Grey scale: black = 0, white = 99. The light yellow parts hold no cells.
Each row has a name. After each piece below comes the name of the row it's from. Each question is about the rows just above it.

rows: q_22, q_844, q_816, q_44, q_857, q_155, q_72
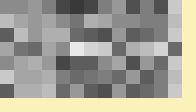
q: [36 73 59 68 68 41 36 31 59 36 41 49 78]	q_816
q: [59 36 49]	q_155
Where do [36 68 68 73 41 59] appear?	q_72
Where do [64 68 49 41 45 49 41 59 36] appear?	q_155

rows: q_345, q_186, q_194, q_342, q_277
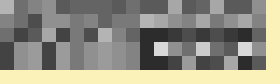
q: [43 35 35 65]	q_345
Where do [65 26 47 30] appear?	q_194
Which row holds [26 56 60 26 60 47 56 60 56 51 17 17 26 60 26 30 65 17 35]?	q_277
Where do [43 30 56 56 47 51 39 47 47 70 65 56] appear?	q_186

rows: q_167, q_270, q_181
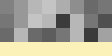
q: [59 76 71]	q_270
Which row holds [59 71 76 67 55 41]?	q_167
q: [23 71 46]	q_270
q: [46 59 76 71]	q_270
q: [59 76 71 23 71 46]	q_270
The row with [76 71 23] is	q_270
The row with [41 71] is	q_181

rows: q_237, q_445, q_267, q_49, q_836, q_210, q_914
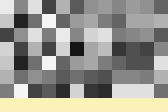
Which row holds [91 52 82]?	q_267
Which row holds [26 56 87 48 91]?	q_267
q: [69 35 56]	q_237

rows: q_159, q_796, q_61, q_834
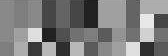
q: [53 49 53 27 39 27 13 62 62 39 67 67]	q_159
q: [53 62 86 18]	q_834

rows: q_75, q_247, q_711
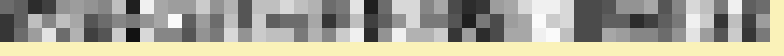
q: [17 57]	q_711
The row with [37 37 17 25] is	q_247
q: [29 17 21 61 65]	q_75
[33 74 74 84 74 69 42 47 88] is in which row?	q_75

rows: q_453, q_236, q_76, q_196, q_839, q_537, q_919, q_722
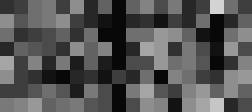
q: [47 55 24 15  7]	q_236
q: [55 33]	q_236
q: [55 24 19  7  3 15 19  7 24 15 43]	q_537
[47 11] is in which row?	q_839
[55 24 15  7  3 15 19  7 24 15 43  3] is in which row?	q_236
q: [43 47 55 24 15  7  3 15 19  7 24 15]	q_236
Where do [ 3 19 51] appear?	q_839

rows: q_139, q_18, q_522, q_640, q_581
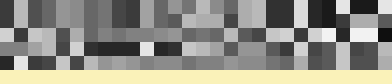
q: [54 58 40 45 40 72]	q_522
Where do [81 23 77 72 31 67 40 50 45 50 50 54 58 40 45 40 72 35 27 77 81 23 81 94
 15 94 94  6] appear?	q_522
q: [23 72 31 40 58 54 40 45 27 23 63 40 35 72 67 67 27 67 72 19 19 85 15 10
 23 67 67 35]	q_18

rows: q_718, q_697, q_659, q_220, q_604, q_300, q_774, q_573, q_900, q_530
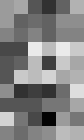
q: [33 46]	q_573
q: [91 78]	q_220
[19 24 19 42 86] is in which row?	q_774
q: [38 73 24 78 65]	q_604

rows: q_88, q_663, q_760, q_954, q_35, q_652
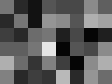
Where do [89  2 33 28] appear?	q_954
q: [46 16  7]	q_88

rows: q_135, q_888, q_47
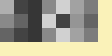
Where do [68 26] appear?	q_135
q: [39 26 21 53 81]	q_47
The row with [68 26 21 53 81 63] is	q_135
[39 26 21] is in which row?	q_47

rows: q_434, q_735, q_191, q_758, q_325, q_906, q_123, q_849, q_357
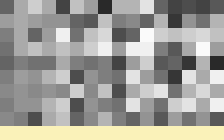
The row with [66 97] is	q_758
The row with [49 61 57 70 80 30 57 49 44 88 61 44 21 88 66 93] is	q_906
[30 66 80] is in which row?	q_123
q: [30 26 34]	q_434
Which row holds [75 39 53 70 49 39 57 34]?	q_357

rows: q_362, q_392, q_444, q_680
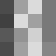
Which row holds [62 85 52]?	q_680
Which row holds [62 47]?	q_392
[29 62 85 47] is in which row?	q_362
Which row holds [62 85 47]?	q_362
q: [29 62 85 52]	q_680
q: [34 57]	q_444

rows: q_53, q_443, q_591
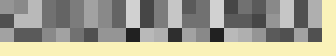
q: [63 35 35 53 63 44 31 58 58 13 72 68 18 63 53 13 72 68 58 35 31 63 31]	q_591
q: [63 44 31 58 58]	q_591
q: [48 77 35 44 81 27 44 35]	q_53
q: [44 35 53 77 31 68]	q_53

